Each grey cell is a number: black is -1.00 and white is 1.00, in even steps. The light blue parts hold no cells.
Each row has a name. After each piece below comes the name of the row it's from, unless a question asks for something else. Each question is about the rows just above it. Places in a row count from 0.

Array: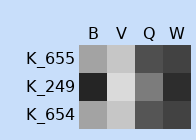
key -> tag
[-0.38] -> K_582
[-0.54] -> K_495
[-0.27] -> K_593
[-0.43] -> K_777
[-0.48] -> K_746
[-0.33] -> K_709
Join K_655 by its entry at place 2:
K_582
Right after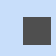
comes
[-0.48]
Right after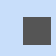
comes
[-0.48]

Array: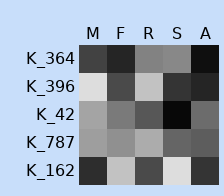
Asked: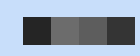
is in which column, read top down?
A
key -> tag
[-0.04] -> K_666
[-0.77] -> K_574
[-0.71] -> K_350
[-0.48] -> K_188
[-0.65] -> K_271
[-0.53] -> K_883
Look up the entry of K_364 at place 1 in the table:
K_350
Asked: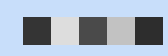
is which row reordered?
K_162
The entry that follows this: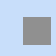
[0.35]

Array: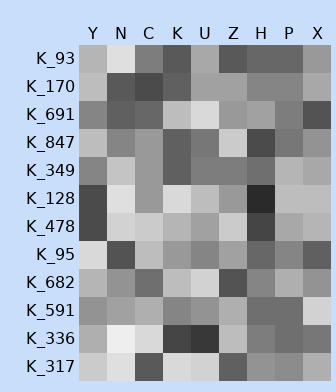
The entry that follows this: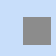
[0.37]
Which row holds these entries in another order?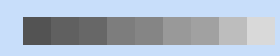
K_691
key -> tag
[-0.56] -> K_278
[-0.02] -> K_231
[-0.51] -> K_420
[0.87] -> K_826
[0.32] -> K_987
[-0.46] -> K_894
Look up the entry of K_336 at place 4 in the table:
K_278
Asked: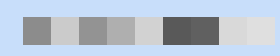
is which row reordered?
K_317
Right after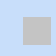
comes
[0.20]

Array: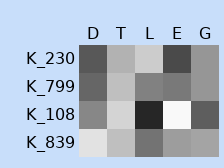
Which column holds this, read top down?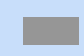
G
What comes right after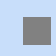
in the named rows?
[-0.05]
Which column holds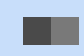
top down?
E
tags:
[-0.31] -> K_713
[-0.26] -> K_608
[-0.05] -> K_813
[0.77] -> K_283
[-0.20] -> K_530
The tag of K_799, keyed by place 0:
K_530
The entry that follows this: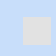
[0.50]

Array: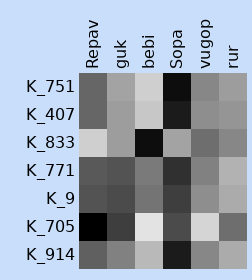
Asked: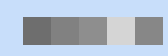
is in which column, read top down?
vugop
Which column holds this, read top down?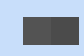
guk
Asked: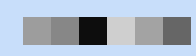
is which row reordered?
K_751
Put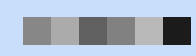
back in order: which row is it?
K_914
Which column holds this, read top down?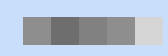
vugop

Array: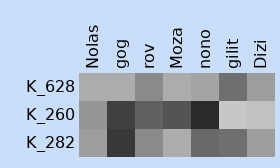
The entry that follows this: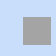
[-0.13]
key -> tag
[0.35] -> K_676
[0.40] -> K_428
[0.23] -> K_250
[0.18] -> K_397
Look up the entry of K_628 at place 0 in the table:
K_676

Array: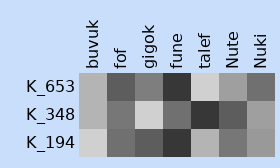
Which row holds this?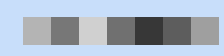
K_348
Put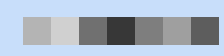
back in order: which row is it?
K_653
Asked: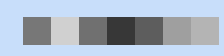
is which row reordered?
K_348
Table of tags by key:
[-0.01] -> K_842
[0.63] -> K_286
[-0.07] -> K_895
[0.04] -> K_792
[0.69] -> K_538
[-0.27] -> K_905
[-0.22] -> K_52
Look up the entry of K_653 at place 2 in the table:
K_842
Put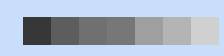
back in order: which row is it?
K_348
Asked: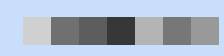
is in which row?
K_194

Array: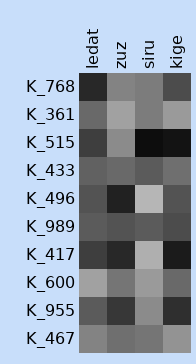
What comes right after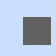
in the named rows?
[-0.18]
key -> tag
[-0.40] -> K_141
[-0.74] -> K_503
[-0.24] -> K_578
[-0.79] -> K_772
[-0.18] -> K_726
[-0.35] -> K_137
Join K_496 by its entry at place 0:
K_137
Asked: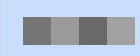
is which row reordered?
K_600
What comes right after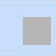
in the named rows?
[-0.35]
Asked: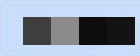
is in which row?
K_515
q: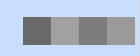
K_361

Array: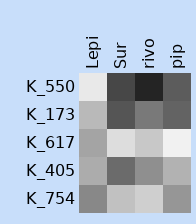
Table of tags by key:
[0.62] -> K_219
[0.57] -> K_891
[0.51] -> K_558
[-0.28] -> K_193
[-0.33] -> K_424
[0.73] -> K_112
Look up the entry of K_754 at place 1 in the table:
K_558
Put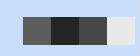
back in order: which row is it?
K_550
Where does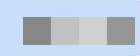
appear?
K_754
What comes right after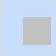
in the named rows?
[0.62]
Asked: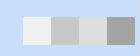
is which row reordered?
K_617

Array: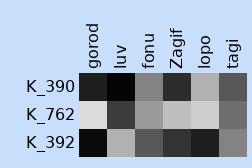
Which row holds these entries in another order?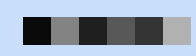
K_392
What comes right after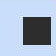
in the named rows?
[0.39]

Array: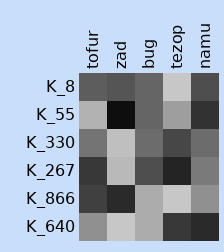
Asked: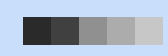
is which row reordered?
K_866
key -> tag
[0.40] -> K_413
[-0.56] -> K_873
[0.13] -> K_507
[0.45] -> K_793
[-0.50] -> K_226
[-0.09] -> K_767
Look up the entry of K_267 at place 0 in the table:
K_873
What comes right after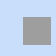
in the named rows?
[-0.61]
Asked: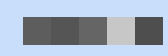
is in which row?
K_8
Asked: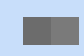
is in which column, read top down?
namu
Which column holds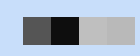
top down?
zad

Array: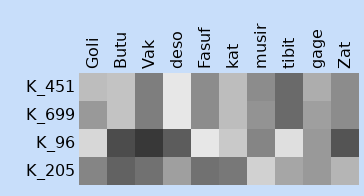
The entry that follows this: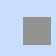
[-0.17]
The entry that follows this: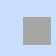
[0.20]

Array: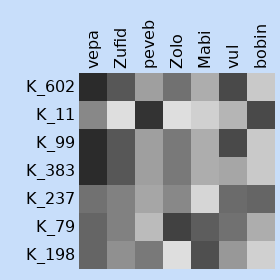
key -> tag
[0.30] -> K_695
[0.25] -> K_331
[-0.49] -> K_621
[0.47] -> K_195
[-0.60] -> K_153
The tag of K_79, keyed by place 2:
K_195
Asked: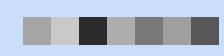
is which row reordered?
K_383
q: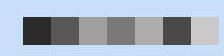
K_99
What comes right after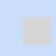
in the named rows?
[-0.16]

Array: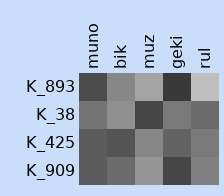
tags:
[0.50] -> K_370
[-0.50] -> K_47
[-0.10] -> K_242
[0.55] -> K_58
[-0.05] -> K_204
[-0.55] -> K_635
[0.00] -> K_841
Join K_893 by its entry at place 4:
K_370
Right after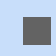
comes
[-0.05]
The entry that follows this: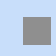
[-0.45]
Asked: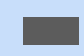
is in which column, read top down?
muno
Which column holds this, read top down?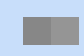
muz
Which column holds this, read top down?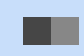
muz

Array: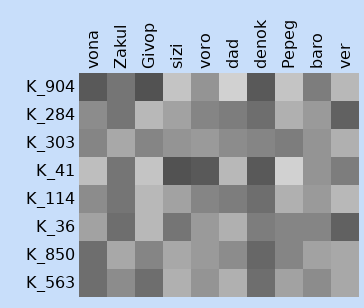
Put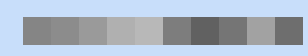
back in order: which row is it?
K_284
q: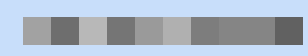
K_36
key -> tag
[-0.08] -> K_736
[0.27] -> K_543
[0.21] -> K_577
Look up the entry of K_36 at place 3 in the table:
K_736
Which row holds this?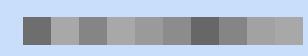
K_850
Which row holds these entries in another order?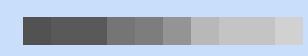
K_904

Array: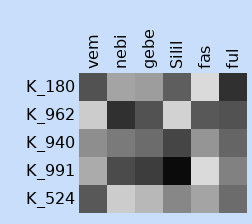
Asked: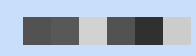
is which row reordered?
K_962
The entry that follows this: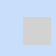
[-0.31]
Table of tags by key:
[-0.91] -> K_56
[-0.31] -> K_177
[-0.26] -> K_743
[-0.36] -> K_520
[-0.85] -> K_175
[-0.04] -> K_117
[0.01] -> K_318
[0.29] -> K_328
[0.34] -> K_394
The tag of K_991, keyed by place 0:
K_394
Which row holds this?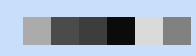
K_991
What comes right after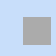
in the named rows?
[-0.41]
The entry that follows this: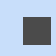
[-0.52]

